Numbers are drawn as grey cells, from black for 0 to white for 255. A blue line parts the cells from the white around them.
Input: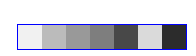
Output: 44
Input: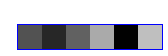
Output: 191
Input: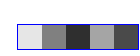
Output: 74
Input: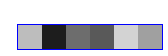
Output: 160
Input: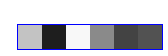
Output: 82
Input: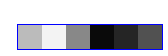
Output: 81
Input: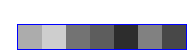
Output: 72
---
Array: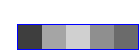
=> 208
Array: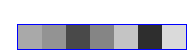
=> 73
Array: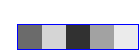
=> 49
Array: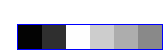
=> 254
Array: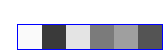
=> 228
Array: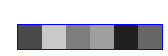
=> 125
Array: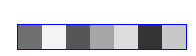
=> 86
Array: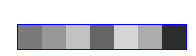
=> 194
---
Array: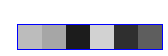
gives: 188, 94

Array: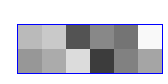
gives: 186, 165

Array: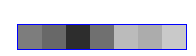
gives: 125, 201

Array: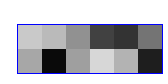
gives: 201, 30

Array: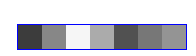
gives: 60, 148

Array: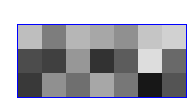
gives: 190, 84

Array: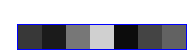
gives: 56, 98

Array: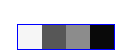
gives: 246, 9

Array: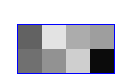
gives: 98, 11

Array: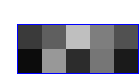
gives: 58, 26
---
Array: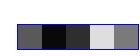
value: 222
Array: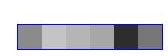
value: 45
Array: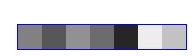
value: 237
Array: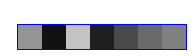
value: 106
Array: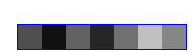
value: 192
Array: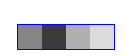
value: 175
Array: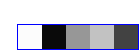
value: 194
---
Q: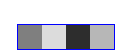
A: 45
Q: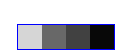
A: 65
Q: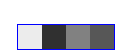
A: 129
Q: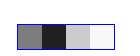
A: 204
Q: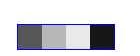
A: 233
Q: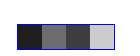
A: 62
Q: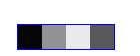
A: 234
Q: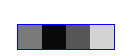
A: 86
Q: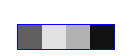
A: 178
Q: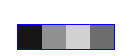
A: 209
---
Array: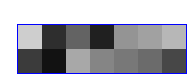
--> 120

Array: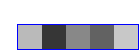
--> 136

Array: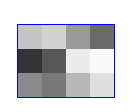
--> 120

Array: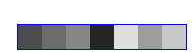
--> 223

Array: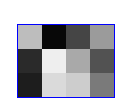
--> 218

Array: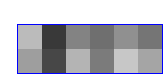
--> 123
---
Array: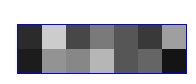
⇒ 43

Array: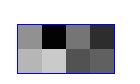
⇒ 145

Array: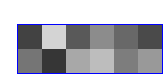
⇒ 66

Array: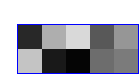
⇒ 40

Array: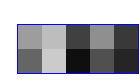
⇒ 157

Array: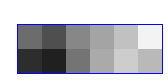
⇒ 108

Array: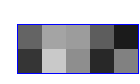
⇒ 100

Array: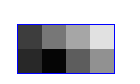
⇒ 61

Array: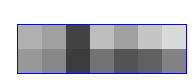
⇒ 176
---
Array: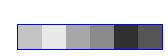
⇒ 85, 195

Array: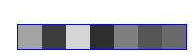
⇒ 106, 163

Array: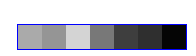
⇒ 5, 170

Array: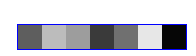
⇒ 6, 94

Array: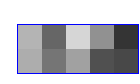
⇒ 52, 173

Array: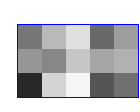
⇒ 157, 40

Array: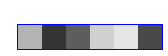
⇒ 73, 179

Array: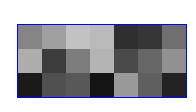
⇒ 111, 26
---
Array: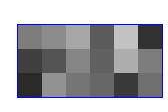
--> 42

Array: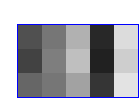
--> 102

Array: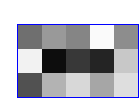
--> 81

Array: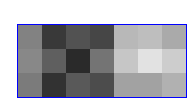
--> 123

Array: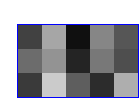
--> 58

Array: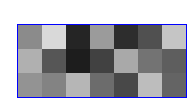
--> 147

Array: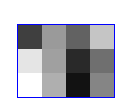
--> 255

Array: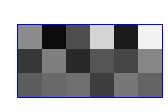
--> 93
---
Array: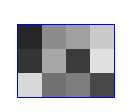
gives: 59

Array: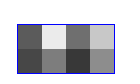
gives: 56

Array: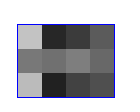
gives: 126

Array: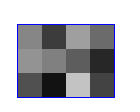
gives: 93

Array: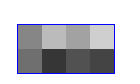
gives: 81

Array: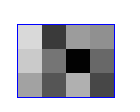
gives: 2

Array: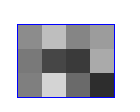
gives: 58
